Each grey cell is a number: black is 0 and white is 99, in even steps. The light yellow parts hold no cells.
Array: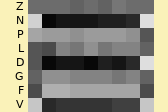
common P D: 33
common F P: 64
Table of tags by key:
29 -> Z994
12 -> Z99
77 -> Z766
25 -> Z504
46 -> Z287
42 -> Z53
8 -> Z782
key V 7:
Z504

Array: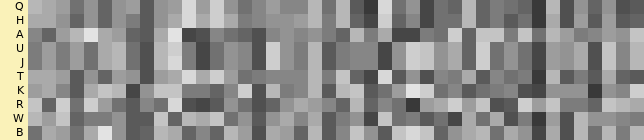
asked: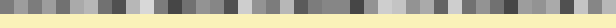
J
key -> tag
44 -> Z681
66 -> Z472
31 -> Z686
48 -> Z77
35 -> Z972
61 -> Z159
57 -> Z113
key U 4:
Z159

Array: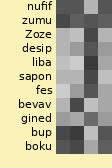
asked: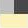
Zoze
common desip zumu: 33
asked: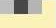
Zoze
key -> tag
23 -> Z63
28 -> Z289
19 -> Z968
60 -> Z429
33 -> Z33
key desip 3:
Z33
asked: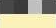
bup
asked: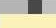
sapon

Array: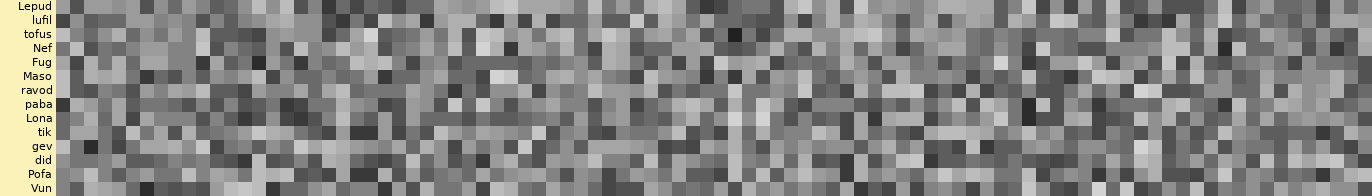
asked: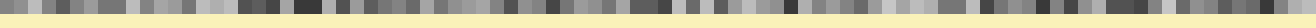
Pofa
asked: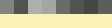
did

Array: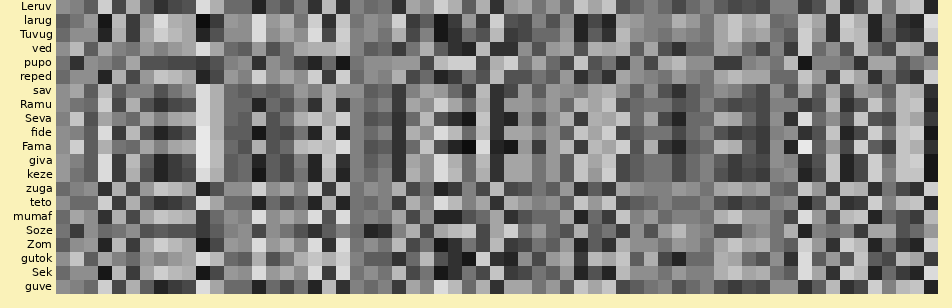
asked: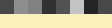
giva
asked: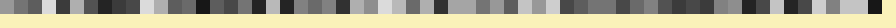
keze

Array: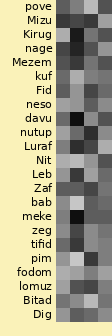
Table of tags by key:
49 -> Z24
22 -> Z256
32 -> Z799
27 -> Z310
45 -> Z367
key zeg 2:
Z310
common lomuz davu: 32
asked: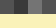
Mezem
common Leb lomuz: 62

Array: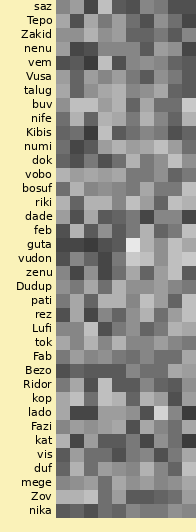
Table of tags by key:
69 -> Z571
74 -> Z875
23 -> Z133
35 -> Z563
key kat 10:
Z133
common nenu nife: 52
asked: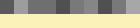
vis
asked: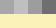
numi
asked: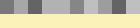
pati
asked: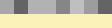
pati
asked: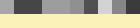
lado

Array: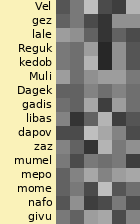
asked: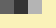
zaz
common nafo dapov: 29
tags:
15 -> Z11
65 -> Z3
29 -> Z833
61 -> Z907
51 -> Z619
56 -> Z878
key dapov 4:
Z3
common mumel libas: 24
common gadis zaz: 38

